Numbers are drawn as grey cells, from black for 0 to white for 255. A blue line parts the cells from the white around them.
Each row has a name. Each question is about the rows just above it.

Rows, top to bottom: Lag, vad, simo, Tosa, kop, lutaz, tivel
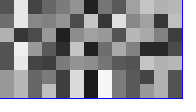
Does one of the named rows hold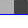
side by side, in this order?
no
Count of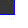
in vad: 2
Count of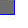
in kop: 0
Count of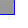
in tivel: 2

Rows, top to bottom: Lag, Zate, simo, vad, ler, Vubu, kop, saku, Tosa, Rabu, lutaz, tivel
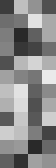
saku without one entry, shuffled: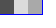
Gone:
[176]
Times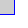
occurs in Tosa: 1
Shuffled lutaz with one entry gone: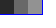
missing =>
[153]
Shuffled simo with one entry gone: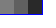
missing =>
[169]

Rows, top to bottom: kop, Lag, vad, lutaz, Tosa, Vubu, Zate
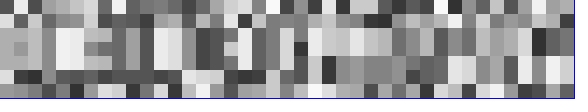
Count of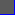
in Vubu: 2
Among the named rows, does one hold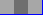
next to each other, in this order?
yes
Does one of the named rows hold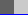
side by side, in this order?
yes

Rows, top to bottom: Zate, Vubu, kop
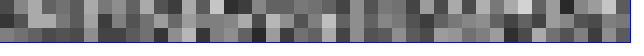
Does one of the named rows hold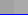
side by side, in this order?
no
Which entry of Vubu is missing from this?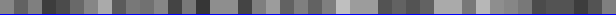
[162]
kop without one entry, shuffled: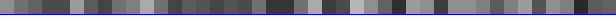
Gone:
[149]
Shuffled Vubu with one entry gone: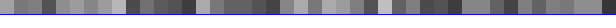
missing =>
[105]

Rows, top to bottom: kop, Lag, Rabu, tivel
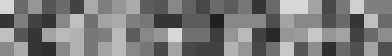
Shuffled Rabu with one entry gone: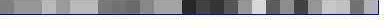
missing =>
[60]
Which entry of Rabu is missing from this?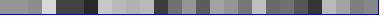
[155]
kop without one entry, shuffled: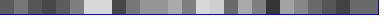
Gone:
[98]
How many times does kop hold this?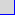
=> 3
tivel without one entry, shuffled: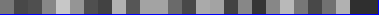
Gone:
[141]
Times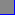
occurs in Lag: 6
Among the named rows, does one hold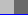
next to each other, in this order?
yes

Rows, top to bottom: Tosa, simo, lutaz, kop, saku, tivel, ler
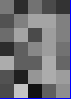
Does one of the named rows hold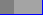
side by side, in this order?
yes
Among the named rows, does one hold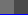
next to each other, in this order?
yes
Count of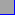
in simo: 2
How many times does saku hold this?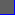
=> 2
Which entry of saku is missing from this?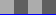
[102]
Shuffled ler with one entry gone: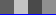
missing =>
[17]

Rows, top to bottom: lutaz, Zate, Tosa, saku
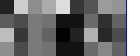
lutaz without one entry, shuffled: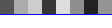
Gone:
[155]
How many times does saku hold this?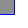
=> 1
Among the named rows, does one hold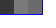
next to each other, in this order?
no
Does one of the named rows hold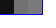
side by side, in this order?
no

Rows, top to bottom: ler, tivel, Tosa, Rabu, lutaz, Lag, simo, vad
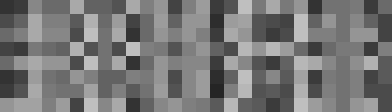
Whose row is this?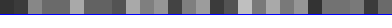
ler
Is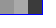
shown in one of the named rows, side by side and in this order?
no
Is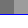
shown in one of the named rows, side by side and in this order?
yes
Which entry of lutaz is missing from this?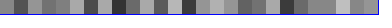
[142]
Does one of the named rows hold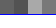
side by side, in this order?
no
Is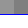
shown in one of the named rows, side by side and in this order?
yes

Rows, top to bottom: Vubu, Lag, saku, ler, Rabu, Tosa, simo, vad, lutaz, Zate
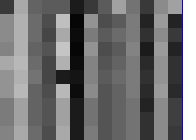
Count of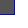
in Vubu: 0
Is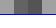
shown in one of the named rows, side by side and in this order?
yes
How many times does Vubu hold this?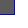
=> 3
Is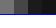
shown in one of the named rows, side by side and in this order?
yes
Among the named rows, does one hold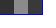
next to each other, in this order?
yes
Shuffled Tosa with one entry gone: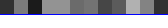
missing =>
[20]

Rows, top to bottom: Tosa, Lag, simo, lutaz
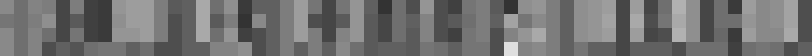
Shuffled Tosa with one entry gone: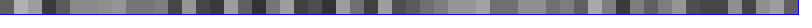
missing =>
[131]
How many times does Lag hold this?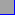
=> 3
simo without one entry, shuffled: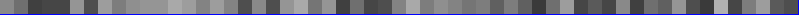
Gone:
[104]
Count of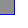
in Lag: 5
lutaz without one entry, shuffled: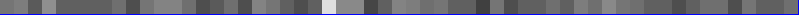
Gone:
[84]

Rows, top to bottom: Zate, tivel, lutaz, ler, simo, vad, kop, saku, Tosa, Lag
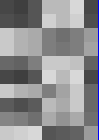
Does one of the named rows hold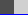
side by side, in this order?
no
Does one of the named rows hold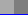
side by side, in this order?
yes
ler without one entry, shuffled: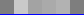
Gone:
[118]
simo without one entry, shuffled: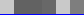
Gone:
[193]

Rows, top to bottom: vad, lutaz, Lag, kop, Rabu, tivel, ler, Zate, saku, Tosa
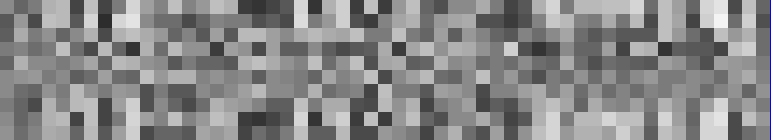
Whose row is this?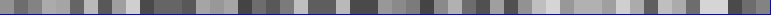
Tosa
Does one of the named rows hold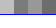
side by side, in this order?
yes
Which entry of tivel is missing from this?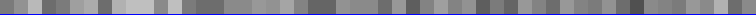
[74]
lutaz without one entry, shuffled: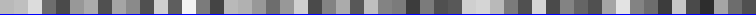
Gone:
[117]
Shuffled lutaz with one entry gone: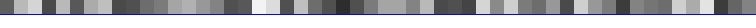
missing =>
[199]

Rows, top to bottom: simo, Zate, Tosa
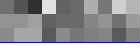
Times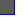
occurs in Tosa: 2
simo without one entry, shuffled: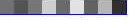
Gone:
[174]
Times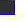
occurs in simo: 1
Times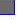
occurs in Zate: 2

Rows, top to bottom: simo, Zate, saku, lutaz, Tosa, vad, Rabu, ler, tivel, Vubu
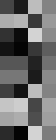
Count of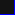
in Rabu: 1
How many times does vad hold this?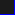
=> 1

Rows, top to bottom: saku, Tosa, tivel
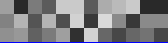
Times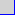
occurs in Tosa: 1
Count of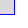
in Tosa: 1
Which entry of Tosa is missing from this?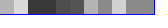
[130]
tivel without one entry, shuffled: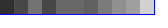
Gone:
[152]
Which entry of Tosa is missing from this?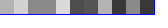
[130]
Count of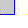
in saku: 3

